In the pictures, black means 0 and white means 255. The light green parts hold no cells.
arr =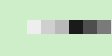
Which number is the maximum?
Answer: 238
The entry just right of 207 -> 185

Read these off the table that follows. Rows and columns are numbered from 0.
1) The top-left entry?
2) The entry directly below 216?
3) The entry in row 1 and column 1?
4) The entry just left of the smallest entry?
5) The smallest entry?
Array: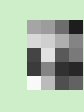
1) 165
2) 68
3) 207
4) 109
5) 29

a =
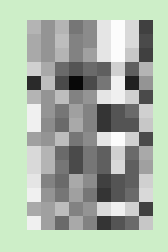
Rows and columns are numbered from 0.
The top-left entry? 180
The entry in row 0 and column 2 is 180
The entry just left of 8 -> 74
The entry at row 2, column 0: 169
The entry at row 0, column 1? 148
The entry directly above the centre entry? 130
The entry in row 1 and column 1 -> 148
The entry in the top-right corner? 64
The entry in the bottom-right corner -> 199
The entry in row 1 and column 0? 169
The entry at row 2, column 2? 180
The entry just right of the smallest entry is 74
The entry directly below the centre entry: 139
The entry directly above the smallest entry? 84
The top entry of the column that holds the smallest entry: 118
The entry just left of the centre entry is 169
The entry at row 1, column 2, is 189
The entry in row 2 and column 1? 148
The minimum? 8
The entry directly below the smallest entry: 130
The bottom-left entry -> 240
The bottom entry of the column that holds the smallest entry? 169
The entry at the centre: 130
